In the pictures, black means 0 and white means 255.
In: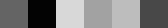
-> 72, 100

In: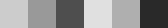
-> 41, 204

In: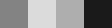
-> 26, 131

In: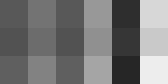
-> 215, 95

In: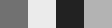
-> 179, 113

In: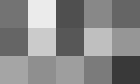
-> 101, 165

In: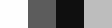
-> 189, 254

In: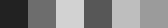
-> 155, 34

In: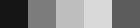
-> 92, 21

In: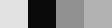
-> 178, 226
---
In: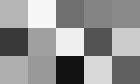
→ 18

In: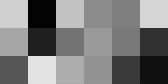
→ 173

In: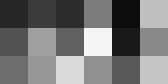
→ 218

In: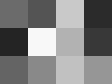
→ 193

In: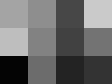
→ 35

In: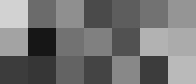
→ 99
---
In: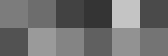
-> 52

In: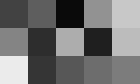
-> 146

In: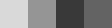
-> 99

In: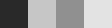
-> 227

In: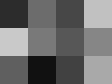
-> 193

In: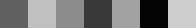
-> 57

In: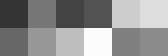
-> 82
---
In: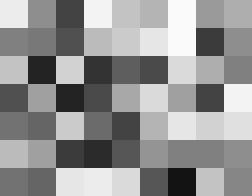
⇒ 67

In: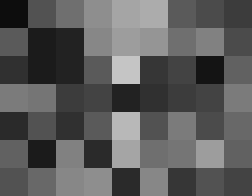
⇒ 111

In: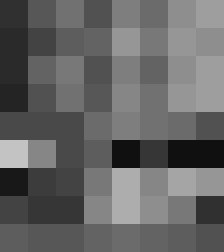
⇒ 113

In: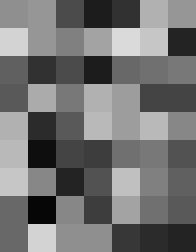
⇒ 75

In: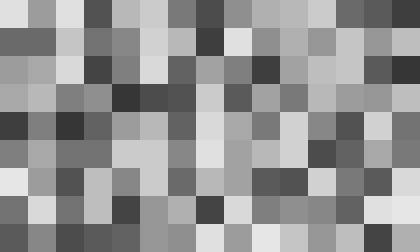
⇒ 224
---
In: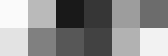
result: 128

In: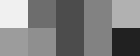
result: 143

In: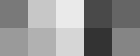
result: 177

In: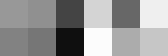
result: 118

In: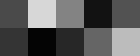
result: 4

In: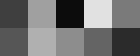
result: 176

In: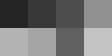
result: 165

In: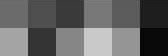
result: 52
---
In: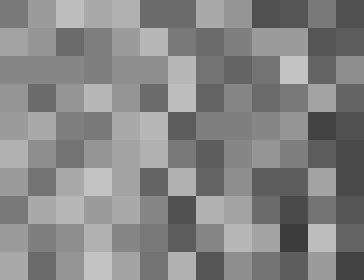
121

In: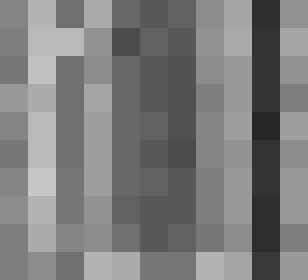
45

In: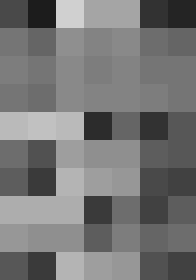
50

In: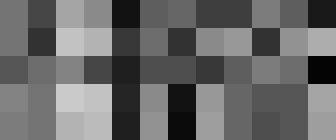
94

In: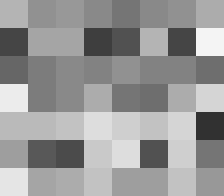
145
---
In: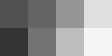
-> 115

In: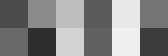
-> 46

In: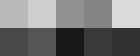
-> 85

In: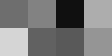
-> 97

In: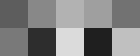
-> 45

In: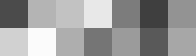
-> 251
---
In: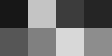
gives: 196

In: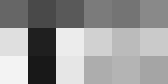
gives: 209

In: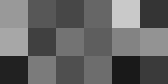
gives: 94

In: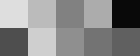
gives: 129

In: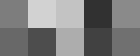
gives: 195

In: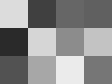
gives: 214
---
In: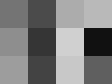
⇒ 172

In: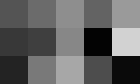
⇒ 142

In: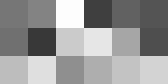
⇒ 253

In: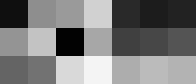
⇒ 154

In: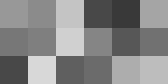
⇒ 196

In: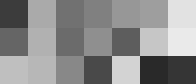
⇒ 113

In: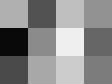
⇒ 191

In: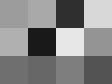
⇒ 47

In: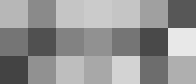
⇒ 197
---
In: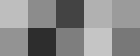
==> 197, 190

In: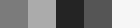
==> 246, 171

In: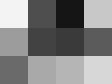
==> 243, 215

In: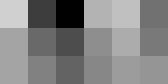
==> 208, 192

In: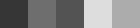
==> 221, 172

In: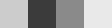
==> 233, 204

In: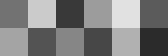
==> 225, 203

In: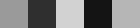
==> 210, 182

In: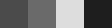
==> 221, 106
